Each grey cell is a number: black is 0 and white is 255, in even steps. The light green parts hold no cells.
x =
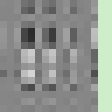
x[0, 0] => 136
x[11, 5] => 124
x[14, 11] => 135
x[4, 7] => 59
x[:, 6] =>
[121, 109, 138, 132, 102, 101, 122, 172, 160, 142, 147, 152, 106, 134, 142, 132]
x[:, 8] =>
[134, 133, 134, 137, 137, 136, 137, 138, 134, 133, 128, 135, 133, 134, 134, 135]
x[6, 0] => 146
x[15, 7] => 127
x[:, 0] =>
[136, 134, 133, 144, 150, 149, 146, 137, 130, 133, 106, 133, 135, 134, 133, 137]
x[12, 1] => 136
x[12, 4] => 75
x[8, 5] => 119
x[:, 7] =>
[111, 91, 143, 120, 59, 59, 97, 196, 188, 150, 192, 166, 84, 132, 148, 127]
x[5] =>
[149, 135, 153, 69, 45, 156, 101, 59, 136, 160, 94, 130, 131, 187]
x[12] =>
[135, 136, 143, 92, 75, 148, 106, 84, 133, 148, 101, 129, 136, 164]
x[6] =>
[146, 135, 146, 99, 86, 147, 122, 97, 137, 148, 119, 136, 130, 166]
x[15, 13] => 140
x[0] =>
[136, 134, 139, 114, 106, 140, 121, 111, 134, 142, 120, 132, 134, 149]
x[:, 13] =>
[149, 157, 128, 150, 190, 187, 166, 101, 102, 123, 80, 116, 164, 135, 126, 140]
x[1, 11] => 129
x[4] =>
[150, 135, 154, 69, 43, 156, 102, 59, 137, 160, 94, 133, 130, 190]
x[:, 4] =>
[106, 86, 145, 114, 43, 45, 86, 203, 194, 154, 212, 170, 75, 133, 149, 127]
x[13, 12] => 134
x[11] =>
[133, 135, 128, 160, 170, 124, 152, 166, 135, 123, 156, 137, 133, 116]
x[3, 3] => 119

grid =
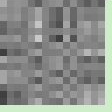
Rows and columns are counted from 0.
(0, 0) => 171
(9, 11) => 127
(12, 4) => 139
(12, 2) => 120
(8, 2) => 142
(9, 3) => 131
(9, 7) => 141
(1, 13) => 127
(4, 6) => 127
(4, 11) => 140
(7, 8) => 127
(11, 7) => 144
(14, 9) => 155
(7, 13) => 150
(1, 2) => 143
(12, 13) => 138
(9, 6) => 128
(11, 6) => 130
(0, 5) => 95
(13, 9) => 129
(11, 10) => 146
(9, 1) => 124
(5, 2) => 151
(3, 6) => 129
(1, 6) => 132
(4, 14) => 151
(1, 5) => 165
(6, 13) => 132
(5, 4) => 148
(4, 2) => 116
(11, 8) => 153
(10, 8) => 95
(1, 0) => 143
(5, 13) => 127
